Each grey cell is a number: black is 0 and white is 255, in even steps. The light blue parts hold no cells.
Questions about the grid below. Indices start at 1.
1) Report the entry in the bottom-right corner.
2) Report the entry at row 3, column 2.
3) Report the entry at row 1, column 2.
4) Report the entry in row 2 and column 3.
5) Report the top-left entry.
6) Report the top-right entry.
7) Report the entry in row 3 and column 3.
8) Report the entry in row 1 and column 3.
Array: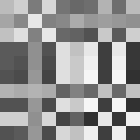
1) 55
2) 223
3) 207
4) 231
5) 187
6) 187
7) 129
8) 123

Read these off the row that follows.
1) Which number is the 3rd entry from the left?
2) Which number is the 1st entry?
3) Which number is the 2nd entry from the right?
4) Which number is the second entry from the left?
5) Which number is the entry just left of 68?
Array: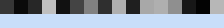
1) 39
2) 54
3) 3
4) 10
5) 17

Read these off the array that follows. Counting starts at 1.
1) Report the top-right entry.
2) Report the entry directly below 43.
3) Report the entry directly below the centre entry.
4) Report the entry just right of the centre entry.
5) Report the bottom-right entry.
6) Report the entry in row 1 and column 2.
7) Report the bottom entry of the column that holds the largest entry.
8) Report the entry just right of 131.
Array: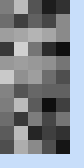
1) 49
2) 144
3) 103
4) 109
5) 21
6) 187
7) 173
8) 84

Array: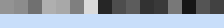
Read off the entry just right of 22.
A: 84
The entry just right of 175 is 168

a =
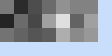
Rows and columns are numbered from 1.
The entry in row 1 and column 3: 77
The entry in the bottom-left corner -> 115
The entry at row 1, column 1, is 122
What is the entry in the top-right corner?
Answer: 130
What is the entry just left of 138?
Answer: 174
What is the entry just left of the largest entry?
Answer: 160

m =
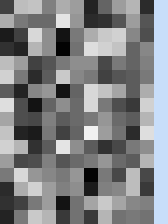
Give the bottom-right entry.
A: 114
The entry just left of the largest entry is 100
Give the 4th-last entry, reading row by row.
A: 181
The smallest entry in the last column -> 43
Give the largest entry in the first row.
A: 195
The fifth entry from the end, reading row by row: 57
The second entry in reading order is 189
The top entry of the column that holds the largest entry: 35
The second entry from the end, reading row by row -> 121
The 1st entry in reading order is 65
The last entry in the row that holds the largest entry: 222
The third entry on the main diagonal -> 216
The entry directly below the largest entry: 92
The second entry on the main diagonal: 121
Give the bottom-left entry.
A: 35
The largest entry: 241
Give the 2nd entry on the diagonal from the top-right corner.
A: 157
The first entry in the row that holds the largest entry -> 195

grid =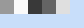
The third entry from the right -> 57
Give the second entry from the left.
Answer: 250
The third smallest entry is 153

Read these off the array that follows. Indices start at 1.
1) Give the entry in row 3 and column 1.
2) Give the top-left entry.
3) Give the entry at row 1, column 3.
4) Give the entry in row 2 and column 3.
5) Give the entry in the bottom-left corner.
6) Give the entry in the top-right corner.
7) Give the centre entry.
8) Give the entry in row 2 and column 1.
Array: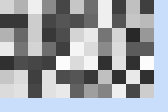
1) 178
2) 212
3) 239
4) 205
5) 219
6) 63
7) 245
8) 56

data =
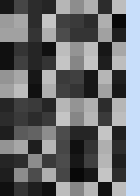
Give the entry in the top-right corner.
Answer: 189
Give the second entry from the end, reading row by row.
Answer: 16
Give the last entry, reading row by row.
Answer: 189
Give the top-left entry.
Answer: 23
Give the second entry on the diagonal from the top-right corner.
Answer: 175
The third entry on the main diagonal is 52
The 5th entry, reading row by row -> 182
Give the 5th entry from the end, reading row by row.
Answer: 189
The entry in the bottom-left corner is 16
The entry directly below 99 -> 30
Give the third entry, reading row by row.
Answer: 44
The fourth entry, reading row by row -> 37
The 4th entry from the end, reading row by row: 134
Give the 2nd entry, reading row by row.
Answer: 70

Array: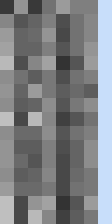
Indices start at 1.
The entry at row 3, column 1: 155
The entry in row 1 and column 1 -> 57
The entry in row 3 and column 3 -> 106
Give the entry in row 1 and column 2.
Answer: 148
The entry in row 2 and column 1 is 134
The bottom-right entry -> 120
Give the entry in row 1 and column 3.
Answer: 57
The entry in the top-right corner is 127
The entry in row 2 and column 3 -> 100
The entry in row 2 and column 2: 85

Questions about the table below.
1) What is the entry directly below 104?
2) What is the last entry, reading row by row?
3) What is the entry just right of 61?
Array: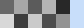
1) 216
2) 147
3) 202
